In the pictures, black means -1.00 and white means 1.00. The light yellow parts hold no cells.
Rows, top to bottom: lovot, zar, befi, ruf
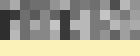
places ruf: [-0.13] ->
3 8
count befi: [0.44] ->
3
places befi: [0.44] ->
8 9 12
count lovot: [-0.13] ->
4
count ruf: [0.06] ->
2

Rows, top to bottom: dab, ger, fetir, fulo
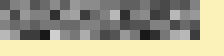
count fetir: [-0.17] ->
5
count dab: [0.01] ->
2
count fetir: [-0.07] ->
4
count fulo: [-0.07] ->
4

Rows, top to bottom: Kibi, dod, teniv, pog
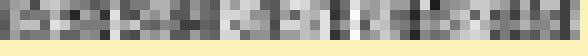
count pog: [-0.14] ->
5
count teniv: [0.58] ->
4
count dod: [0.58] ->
4
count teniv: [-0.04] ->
8
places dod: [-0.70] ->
8 42

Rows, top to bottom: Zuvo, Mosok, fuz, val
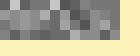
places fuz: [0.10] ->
2 4 10
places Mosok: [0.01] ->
11
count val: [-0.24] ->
3
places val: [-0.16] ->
4 6 7
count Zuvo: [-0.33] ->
1
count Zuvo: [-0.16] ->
0
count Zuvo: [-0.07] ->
5

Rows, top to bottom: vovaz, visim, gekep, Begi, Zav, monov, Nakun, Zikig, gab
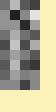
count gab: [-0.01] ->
0
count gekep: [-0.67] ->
1
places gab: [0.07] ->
1 2 4
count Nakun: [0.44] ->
1
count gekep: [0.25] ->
1

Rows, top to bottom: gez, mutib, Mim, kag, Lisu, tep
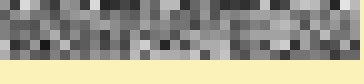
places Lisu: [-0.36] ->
3 8 34
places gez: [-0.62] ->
12 14 19 23 25 28
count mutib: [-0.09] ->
4
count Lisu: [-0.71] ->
1
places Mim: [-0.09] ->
6 8 13 14 18 19 22 27
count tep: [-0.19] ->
8
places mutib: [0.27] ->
3 9 17 26 27 29 34 36

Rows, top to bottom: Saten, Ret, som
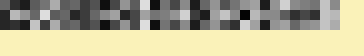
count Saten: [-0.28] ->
3
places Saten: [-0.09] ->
5 17 24 32
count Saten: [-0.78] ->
3

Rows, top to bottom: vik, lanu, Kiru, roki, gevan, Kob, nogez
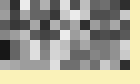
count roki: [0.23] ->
2
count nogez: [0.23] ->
5
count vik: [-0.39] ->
3
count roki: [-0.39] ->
2

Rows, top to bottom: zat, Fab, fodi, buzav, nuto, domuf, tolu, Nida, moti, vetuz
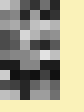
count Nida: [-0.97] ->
0
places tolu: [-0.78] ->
1 2 5 6
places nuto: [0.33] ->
3

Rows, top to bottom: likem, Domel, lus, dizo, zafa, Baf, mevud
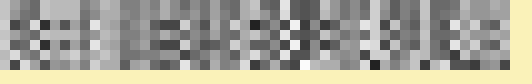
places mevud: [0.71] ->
3 25 37 45
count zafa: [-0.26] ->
8

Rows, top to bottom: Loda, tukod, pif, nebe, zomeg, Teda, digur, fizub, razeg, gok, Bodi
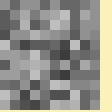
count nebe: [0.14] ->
4
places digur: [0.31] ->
3 5 9
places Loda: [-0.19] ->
2 5 7 8
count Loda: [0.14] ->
5
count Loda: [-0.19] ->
4

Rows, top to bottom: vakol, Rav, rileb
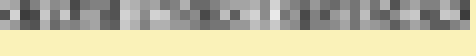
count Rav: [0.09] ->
5
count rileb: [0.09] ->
5
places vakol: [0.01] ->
4 10 11 18 22 30 43 44 46
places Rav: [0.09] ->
15 18 20 27 40
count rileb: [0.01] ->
7

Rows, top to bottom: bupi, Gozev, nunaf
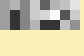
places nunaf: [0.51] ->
7
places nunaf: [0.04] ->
3

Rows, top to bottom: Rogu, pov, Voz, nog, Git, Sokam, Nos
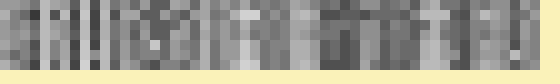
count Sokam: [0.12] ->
6
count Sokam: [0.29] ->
2
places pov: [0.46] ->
5 7 11 31 43 44 45 49
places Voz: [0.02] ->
2 22 24 26 27 29 40 45 48 49 54
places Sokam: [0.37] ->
21 30 31 43

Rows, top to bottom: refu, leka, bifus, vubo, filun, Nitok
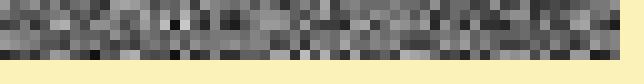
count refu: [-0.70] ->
0
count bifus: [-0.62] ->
4
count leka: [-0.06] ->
6
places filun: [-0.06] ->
4 16 21 22 25 33 39 46 61
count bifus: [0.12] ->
7

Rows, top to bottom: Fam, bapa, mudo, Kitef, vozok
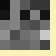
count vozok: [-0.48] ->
1
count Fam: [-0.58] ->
2
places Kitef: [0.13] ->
1
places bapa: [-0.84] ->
1 3 5

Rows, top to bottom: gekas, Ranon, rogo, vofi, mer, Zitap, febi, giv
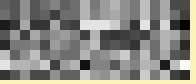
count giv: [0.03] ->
1
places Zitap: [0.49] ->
1 4 15
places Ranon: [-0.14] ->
1 7 8 16 18
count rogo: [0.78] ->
4
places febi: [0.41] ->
2 3 8 15
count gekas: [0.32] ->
1
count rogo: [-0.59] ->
4

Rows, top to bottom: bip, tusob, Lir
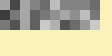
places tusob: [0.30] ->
3 7
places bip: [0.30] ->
1 3
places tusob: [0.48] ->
9
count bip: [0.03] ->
4

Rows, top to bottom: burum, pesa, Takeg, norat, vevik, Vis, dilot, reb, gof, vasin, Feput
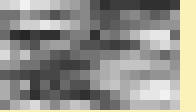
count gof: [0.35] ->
3
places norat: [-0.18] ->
1 7 18
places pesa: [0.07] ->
4 9 14
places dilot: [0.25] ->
1
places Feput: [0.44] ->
9 14 15 16

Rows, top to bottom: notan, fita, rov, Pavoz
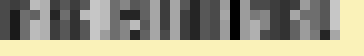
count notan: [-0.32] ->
6
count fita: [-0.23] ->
2
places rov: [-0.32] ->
7 9 15 21 33
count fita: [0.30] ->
4
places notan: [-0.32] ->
7 9 14 19 21 33

